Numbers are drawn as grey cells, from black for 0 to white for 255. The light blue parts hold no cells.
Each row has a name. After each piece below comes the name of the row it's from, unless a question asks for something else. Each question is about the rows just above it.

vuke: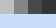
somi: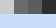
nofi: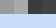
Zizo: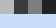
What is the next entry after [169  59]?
[67]
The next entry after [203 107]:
[93]

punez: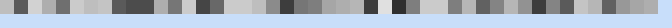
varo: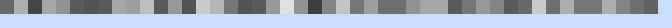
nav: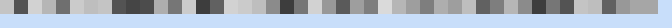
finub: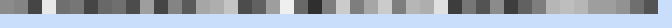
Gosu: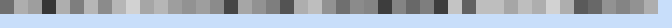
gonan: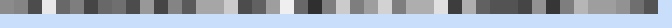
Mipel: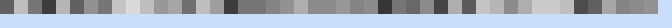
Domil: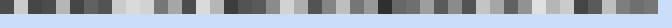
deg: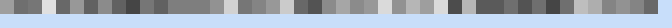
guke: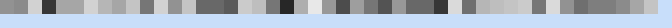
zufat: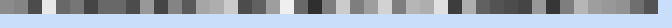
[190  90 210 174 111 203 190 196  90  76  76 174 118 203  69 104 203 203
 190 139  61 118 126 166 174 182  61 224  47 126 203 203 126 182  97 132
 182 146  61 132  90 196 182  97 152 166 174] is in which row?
punez
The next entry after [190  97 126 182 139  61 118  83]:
[196]
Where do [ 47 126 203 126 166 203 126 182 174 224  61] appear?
finub
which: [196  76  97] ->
finub
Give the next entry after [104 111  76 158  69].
[132]
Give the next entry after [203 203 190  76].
[97]
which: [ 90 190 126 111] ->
Domil

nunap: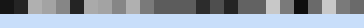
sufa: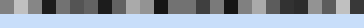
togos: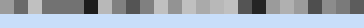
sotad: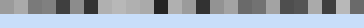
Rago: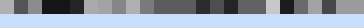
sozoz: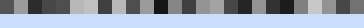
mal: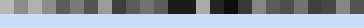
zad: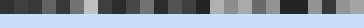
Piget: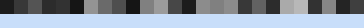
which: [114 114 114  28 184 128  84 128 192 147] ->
togos
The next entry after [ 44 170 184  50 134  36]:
[63]
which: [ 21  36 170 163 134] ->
Rago

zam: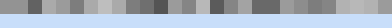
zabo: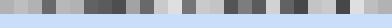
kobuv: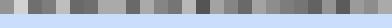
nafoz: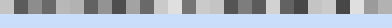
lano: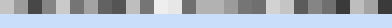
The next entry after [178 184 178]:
[155]
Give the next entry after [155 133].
[184]
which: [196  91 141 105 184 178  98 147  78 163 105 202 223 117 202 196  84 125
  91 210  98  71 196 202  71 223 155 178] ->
nafoz

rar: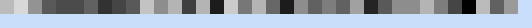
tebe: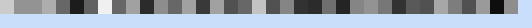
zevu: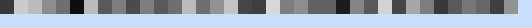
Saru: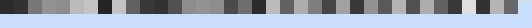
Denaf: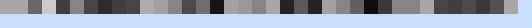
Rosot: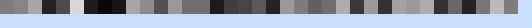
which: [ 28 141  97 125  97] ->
rar
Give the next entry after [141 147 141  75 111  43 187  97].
[173]
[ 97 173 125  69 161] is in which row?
Saru
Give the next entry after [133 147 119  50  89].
[81]
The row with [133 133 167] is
Denaf
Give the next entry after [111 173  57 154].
[50]

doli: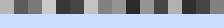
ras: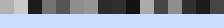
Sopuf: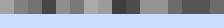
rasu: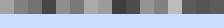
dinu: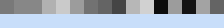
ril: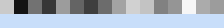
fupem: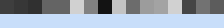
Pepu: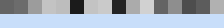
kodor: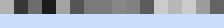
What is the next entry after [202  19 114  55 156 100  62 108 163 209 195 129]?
[149]
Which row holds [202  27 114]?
ras
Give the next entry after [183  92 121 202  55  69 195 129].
[149]
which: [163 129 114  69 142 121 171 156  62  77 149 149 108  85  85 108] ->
Sopuf
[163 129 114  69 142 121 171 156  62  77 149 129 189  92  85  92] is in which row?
rasu
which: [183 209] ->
dinu

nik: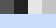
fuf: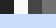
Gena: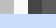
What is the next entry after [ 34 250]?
[69]
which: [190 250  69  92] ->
Gena
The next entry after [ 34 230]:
[196]
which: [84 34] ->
nik
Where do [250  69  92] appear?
Gena

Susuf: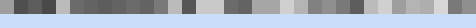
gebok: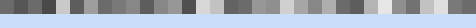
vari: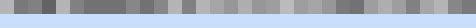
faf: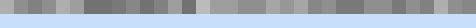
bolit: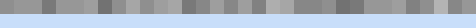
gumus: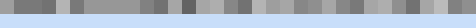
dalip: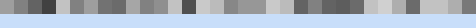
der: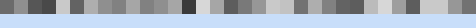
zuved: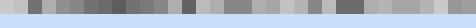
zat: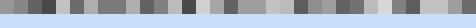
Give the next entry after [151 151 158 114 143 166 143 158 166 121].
[135]
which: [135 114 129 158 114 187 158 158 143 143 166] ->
faf
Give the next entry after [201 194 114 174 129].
[99]
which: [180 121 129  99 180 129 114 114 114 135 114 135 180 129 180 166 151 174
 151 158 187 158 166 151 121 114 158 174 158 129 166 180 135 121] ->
vari
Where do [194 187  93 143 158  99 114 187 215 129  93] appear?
zat
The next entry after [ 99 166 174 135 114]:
[180]

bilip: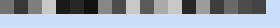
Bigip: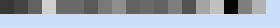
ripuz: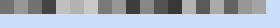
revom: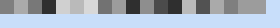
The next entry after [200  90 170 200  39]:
[156]
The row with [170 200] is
bilip
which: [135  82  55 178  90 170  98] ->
ripuz
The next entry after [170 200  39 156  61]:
[106]
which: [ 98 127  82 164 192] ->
Bigip

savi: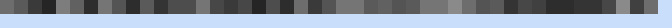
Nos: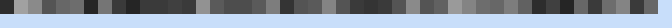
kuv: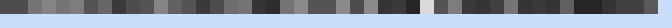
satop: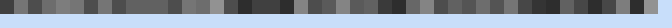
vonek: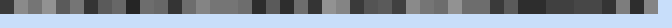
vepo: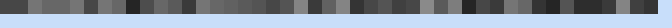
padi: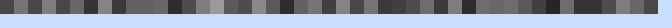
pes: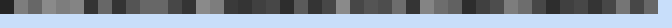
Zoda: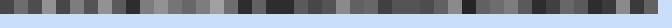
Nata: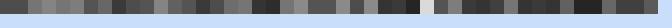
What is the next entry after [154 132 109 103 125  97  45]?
[64]
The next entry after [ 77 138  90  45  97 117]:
[64]
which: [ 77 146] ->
Zoda
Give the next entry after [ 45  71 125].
[45]
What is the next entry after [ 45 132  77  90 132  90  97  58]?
[45]
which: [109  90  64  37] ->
padi

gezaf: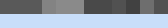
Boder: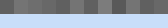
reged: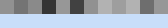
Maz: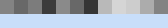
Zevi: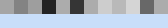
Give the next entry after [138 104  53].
[185]
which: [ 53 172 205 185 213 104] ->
Zevi
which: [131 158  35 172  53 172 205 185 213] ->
Zevi

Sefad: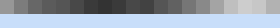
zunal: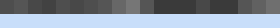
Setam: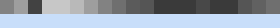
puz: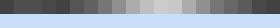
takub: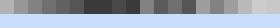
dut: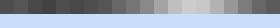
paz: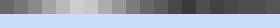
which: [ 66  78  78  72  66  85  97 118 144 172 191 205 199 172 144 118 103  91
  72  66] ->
puz
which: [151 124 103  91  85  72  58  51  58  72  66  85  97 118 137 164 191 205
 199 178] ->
Sefad
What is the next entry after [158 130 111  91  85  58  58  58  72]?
[58]
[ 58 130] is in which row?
takub
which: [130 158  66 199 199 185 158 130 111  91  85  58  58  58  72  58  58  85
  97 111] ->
Setam
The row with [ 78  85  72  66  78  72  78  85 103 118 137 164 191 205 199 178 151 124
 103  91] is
dut
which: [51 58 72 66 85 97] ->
Sefad

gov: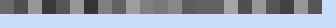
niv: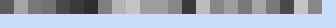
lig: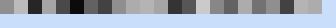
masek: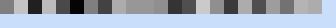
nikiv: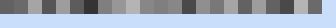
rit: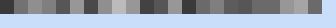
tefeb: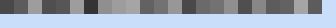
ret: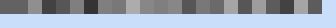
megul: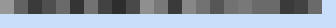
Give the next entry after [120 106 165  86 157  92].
[66]
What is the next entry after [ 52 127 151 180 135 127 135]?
[73]
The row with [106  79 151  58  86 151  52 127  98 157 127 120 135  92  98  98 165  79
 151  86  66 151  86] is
gov

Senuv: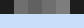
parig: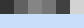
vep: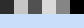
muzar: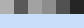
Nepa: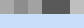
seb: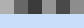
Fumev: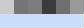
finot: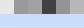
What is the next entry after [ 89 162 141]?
[81]
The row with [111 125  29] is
Senuv

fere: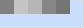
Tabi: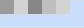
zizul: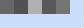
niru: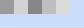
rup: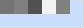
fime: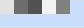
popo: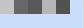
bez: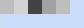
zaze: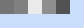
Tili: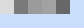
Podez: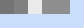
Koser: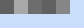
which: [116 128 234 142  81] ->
zaze
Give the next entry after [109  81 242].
[128]
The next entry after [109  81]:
[242]
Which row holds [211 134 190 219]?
niru

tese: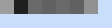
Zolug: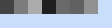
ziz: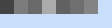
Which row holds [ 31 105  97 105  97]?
tese
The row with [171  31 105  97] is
Zolug
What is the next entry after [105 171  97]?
[111]
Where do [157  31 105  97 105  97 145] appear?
tese

